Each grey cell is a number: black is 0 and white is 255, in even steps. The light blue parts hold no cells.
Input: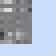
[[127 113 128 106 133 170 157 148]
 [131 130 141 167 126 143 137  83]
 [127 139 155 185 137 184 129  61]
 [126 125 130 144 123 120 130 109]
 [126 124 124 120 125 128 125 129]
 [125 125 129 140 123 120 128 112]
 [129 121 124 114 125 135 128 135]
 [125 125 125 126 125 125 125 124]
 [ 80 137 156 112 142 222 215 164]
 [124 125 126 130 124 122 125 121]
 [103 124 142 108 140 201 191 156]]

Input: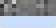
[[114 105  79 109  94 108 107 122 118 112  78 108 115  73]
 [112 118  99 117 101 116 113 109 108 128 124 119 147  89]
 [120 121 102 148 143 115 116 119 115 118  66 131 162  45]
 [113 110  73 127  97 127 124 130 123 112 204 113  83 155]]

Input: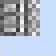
[[139 236 134  94 157 154  67  86  81 117]
 [207 148 175  69 247  58 212 180 180  78]
 [136 195 138 110 205 112 134 130 135  99]
 [148 182 121  80 237  95 162 150 168 122]
 [209 139 191  73 211  81 183 156 141  68]
 [172 213 135  95 175 142  88  94 101 118]
 [152 176 120  79 249  81 172 148 184 118]
 [241 127 203  79 230  57 216 183 161  75]
 [153 222 143  92 196 120 123 119 124 107]]

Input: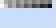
[[ 14  62  40  92  67 123  90 144 115 176 142 203 249]
 [114 138 124 151 125 154 131 163 131 175 147 166 233]]

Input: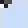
[[221  36 253]
 [ 80  88  28]]

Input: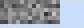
[[106  91  67 100 127 141 110  69 116  98 169 111 146  70  75]
 [155 138 153 123 163 102 107 175 133 139 111 124 156 128 122]
 [133 196  99  50 163 128 153 101 155 160 127 157 157 118 136]
 [151 157 141 176 149 148 163 115 125 133 120 121 159  97 118]
 [ 67  97  89 102 129 177  65 167 120 104  97  71 123 139  76]
 [125 176 125 106 122  94 142 141 108 169 115 115 113 124  90]]
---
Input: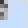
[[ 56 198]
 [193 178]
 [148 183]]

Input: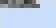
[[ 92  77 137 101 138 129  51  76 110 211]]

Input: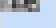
[[141 152 201  75 139 185  48  83  70 153]
 [165 179 179 141 151 158 146  84 126 119]]

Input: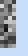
[[ 92 141 150  65]
 [ 96 145  76 145]
 [123  81 214  82]
 [ 84  37 147 160]
 [ 73 141 113 118]
 [ 71  54  79  70]]

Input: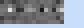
[[ 64 100  87  63  83 104  87 110 111  97 115 107 116  98  60 106]
 [121 120 227 129  47  54 138 157 143 104  22 173 119  47 148 203]
 [ 62  92  87  76  95 100  93 105  96 110 113 111 105 103  67 125]]

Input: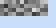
[[197 147 130 172 101 203  83 124 117 134 184 195]
 [116 162 100  74 177 169 110  95 218 180  95  91]]
